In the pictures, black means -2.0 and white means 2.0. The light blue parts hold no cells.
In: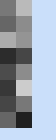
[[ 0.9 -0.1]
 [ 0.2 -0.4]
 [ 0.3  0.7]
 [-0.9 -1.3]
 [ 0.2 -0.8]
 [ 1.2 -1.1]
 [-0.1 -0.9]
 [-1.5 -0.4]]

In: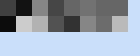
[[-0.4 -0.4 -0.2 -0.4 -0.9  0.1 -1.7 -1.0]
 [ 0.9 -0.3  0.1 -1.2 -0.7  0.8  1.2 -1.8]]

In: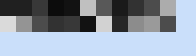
[[ 0.7 -0.8 -1.2 -1.6 -0.6  1.0 -1.7 -1.8 -1.1 -1.5 -1.5]
 [-0.8  0.4  0.2 -1.4  1.3 -1.7 -1.1 -1.2 -0.8  0.3  1.4]]

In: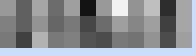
[[ 0.6 -1.3  1.0  0.3  1.8  0.4 -1.7  0.5 -0.3  0.6 -0.5  0.4]
 [ 0.6 -1.0  0.5  0.1  0.5 -0.3 -0.9 -0.1 -0.4  0.3 -0.5  0.0]
 [ 0.5 -0.8  0.3 -0.2 -0.1 -0.8 -0.7  0.0 -0.1  0.8 -1.0 -0.1]]

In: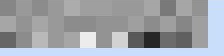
[[ 0.3  0.6 -0.1  0.6  0.4  0.4  0.5  0.5  0.7  0.4  0.2  0.4  0.1]
 [ 0.5  0.1  0.5  0.2  0.5  0.3  0.3  0.2  0.2  0.4  0.6  0.3  0.6]
 [ 0.5 -0.5 -0.3 -1.4 -0.6  1.3  0.3  1.7  0.6  0.4  0.9  0.2 -0.4]]

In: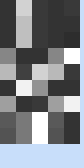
[[-1.1 -1.2 -1.1  1.3 -1.2]
 [-1.2 -1.2 -1.1  1.0 -1.2]
 [-1.3 -1.2 -1.1  1.0 -1.2]
 [ 2.0  0.1 -1.2 -1.2  0.1]
 [-1.1  0.9  1.3 -1.0  0.9]
 [-1.2 -1.2  0.3  1.8 -1.2]
 [ 1.8  0.5 -1.1 -1.2  0.5]
 [-1.2 -0.6  2.0 -0.1 -0.6]
 [-1.2 -0.7  2.0 -0.1 -0.7]]
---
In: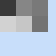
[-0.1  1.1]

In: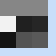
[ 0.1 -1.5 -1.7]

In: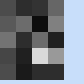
[-0.4 -1.8 -1.3 -0.9]

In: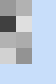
[ 0.8 -1.0]

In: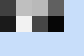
[-0.5 -0.9]

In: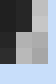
[ 1.0 -1.4 -1.4]
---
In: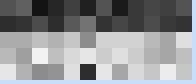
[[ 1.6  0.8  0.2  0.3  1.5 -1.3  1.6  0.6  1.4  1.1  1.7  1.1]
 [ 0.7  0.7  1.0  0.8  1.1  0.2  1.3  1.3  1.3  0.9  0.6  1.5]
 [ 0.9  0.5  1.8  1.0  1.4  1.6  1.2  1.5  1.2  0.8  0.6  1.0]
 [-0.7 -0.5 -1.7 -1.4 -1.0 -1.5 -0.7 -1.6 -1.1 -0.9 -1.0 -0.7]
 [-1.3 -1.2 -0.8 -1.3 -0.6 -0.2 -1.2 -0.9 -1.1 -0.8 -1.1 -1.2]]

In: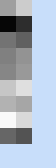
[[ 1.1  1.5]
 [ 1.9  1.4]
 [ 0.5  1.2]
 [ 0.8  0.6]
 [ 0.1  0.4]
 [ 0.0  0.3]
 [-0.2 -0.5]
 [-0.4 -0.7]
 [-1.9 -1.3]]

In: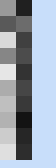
[[-0.6 -0.3]
 [ 0.1 -0.8]
 [ 0.7 -0.9]
 [ 1.4 -1.0]
 [ 1.0 -1.1]
 [ 1.6 -1.2]
 [ 1.5 -1.3]
 [ 1.2 -1.4]
 [ 0.4 -1.5]
 [ 0.8 -1.7]]

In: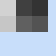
[[ 1.1 -0.5 -0.7]
 [ 1.3 -1.0 -1.2]]

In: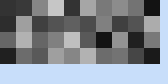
[[-0.4  0.8 -0.4  0.0  1.0 -0.6 -1.7  0.3 -1.5 -0.1]
 [-1.3  0.5 -1.0 -0.7 -0.5 -0.8  0.0 -1.0 -0.7  0.7]
 [-1.5 -0.3 -0.6  0.5  0.1  0.8 -0.3 -0.2 -0.9 -1.6]
 [-1.2 -1.1  0.1  1.1 -1.2  0.6 -0.1  0.2 -0.2 -1.7]]

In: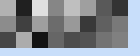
[[-0.9  0.7 -1.7 -0.4 -0.8 -0.7 -0.2  0.0]
 [ 0.2 -1.0  0.5 -0.3  0.4 -1.1 -0.5 -0.1]
 [ 0.8 -1.5  1.5  0.1  1.0  0.5 -0.6 -1.2]]

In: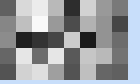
[[-0.4  1.6 -0.3  1.6 -0.6  1.1  0.9 -0.2]
 [-0.5  1.4  1.7  0.9 -1.3  1.3  0.4 -0.1]
 [-0.7  1.3  1.5  0.5 -0.7  1.0 -0.4 -0.5]
 [ 0.1  1.0  1.9  0.4 -0.8  0.8  0.3 -0.9]
 [ 0.2 -1.5 -1.2 -0.9  1.2 -1.6  0.3 -0.3]]

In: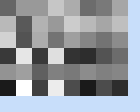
[[-1.6  2.0 -1.0  1.7 -0.8 -1.6 -0.8 -1.3]
 [-1.1  1.6 -1.1  1.5 -1.2 -1.3 -0.7 -0.3]
 [ 0.3  0.5 -0.5  0.0 -0.1  0.2  0.0  0.1]
 [-0.4  0.4  0.4  1.1  0.7 -0.3 -0.1  0.6]
 [ 0.9 -0.6  0.8  0.4  1.2  0.9  0.6  1.0]
 [ 1.3 -0.7  0.7 -0.2  0.5  0.1 -0.2  0.2]]

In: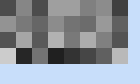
[[-0.7  0.6 -0.6  0.8 -0.1  0.7  0.0 -0.7]
 [-0.8  0.1 -0.8  0.5  0.5  0.0  0.2 -1.0]
 [ 0.3 -0.1 -0.4  0.2 -0.2 -0.3  0.4 -0.5]
 [ 1.2 -1.4 -0.2 -1.5 -1.2 -0.9 -0.5  0.9]]
